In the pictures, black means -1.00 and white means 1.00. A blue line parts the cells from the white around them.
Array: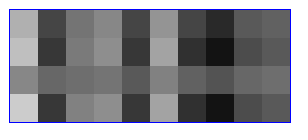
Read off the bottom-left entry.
0.60
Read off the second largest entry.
0.50
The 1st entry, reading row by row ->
0.38
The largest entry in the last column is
-0.14
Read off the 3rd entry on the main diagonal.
-0.14
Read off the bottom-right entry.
-0.30
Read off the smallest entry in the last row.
-0.85
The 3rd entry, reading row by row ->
-0.09
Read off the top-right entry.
-0.24
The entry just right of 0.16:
-0.46

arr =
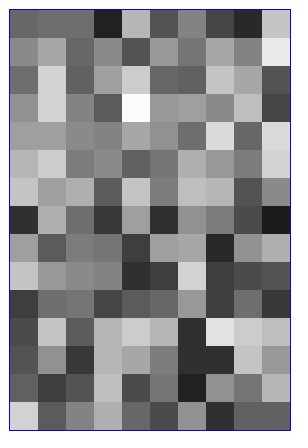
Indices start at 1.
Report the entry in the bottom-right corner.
-0.24
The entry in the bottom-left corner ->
0.65
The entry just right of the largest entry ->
0.19
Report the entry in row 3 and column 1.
-0.14
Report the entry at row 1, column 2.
-0.14
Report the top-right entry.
0.54
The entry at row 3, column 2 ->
0.65
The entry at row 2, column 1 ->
0.08
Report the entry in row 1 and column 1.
-0.19
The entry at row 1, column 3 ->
-0.14
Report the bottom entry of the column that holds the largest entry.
-0.19
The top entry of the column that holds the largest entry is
0.43
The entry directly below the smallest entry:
0.37
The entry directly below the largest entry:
0.31
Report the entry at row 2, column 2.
0.31
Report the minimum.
-0.79
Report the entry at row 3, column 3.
-0.24

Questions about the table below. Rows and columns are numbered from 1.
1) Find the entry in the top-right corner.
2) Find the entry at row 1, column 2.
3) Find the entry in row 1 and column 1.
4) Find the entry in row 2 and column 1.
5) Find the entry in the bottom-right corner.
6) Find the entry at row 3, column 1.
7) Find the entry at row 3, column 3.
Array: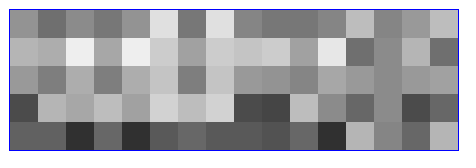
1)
0.48
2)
-0.13
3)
0.15
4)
0.42
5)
0.42
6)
0.20
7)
0.36

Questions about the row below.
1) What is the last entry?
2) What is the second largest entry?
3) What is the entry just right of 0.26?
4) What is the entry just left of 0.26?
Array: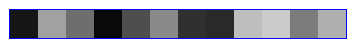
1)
0.37
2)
0.49
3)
-0.14
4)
-0.83

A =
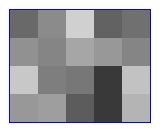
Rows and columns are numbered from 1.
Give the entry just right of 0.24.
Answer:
-0.28
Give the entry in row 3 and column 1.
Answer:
0.57
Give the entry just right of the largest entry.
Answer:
-0.23
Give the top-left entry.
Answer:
-0.18
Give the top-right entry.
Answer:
-0.12
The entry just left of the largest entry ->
0.09

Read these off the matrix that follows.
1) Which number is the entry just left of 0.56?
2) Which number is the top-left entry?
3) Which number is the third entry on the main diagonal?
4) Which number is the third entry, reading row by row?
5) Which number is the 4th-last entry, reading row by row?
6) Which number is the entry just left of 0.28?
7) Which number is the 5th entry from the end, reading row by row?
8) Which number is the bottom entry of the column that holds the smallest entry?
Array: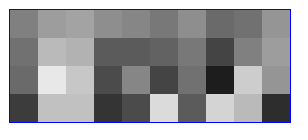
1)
0.82
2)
0.00
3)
0.56
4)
0.28
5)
-0.29
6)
0.23
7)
0.72
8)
0.66

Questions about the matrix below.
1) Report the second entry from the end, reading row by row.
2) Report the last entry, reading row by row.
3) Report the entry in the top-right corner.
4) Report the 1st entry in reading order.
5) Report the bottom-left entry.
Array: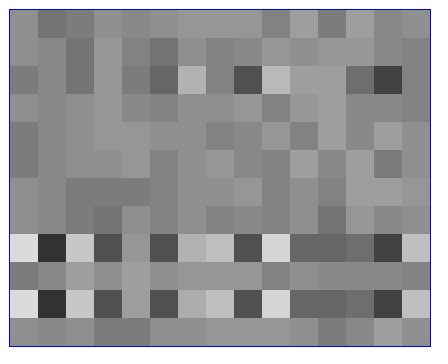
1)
0.24
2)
0.12
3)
0.12
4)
0.12
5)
0.12

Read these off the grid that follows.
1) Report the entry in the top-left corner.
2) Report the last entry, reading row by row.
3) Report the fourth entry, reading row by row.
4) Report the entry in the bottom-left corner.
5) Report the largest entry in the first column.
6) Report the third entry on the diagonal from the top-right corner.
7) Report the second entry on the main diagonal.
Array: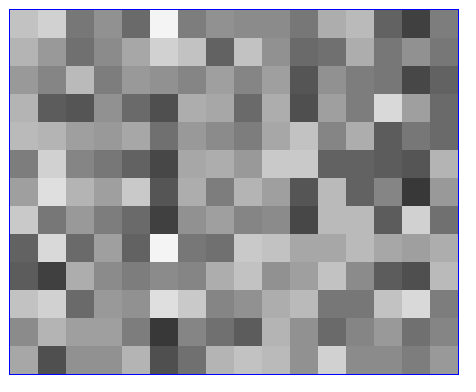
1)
0.52
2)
0.20
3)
0.14
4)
0.31
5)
0.58
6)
-0.07
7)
0.20

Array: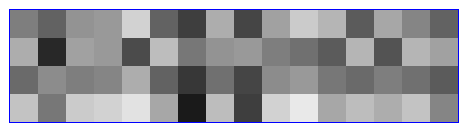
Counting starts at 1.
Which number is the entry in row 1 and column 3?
0.15
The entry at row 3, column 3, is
-0.01
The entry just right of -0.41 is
0.48
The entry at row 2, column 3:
0.26
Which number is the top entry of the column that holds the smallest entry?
-0.51
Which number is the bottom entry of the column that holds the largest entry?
0.83
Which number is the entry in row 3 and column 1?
-0.17
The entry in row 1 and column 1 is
-0.01
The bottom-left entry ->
0.53
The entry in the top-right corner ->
-0.23
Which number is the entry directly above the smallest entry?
-0.57
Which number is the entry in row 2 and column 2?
-0.69
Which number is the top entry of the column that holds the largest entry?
0.59
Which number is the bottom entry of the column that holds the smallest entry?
-0.80
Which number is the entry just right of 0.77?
0.31
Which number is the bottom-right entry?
0.04
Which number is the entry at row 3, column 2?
0.10
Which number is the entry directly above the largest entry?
0.20
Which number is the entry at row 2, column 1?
0.36

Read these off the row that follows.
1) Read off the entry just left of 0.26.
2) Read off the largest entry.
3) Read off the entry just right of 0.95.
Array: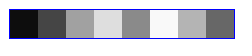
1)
-0.46
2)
0.95
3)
0.41
